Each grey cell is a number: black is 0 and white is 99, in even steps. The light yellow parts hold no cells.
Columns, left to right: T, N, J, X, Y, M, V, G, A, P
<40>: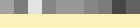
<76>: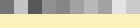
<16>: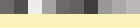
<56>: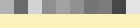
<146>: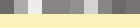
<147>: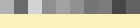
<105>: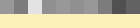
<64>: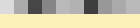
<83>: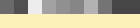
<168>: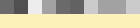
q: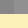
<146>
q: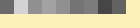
<147>

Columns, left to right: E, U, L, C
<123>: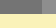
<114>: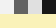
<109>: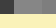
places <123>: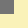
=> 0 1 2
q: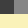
<109>
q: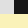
<114>
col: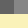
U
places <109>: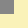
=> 1 2
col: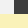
E

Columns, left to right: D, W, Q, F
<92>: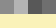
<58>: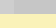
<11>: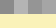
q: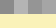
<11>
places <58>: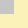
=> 1 2 3
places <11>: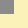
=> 0
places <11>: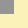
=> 2
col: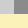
D
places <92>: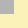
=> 1
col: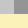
Q

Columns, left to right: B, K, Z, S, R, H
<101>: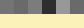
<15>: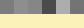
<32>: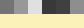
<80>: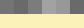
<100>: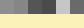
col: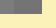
B
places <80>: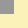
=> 4

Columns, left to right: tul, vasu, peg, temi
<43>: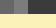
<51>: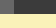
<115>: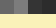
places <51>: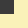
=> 1 2 3
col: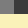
vasu
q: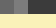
<43>
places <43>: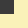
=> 2 3
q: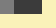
<43>

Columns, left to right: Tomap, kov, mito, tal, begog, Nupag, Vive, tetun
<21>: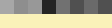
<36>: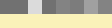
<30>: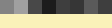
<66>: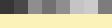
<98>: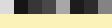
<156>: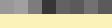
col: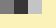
Nupag
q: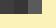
<30>
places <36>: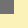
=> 0 1 3
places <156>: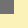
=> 6
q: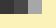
<98>

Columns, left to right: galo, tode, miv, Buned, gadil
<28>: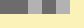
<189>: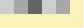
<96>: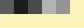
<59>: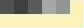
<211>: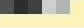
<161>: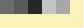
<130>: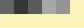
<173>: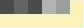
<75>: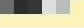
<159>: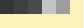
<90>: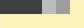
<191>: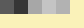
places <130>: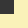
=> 1
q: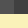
<59>
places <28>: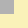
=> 2 4
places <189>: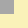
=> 1 4
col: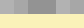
gadil

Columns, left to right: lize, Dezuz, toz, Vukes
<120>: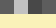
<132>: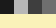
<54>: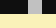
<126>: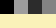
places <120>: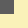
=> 0 3
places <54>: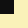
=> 0 1 3
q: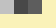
<120>
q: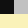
<54>
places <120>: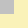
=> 1

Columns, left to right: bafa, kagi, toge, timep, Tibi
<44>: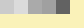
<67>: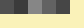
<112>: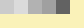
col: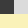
kagi
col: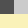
bafa

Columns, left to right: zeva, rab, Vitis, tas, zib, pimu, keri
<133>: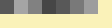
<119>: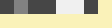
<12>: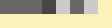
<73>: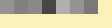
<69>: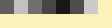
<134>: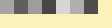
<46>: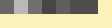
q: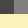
<119>
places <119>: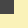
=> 0 2 3 6
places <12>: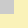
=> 4 6
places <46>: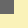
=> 0
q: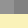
<73>
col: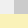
zib

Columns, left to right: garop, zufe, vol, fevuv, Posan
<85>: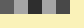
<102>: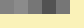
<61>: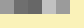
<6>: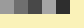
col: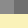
zufe
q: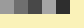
<6>
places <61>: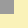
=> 0 4
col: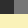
vol
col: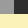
Posan
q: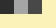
<85>

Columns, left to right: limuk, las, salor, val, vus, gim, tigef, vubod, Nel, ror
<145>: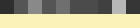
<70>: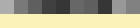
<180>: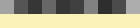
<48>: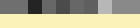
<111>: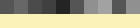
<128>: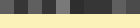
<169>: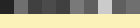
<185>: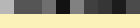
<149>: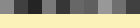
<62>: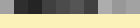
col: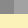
limuk
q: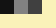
<185>
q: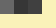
<180>
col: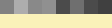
ror
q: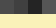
<111>
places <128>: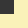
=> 1 3 6 7

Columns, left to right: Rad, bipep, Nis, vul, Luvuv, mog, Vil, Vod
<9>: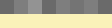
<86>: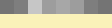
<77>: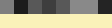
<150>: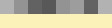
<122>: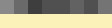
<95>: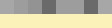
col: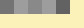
mog
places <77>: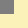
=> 0
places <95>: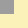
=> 1 4 5
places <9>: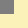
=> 1 4 6
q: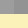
<95>
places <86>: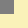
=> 1 6

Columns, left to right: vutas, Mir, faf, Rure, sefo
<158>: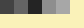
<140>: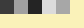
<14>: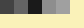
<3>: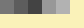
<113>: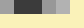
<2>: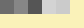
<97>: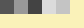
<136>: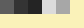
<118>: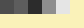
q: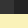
<136>
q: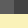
<3>
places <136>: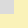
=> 3
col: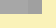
sefo
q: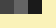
<14>

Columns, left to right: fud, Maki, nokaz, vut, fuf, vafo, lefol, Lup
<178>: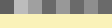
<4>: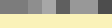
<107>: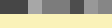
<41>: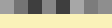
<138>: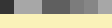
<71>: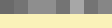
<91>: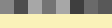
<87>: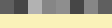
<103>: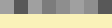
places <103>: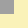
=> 0 2 5
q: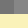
<71>
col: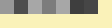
vafo
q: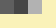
<87>
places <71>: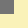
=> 1 4 6
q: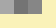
<71>
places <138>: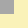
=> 1 2 7

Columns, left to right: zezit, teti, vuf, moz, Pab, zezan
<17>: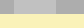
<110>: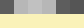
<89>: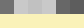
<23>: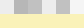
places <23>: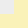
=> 0 3
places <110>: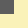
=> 0 4
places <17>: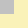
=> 1 2 3
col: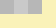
teti
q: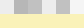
<23>
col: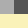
zezan
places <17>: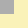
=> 0 4 5

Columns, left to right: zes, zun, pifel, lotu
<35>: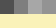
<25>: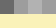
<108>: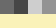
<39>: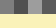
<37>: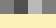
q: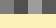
<39>
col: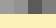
lotu

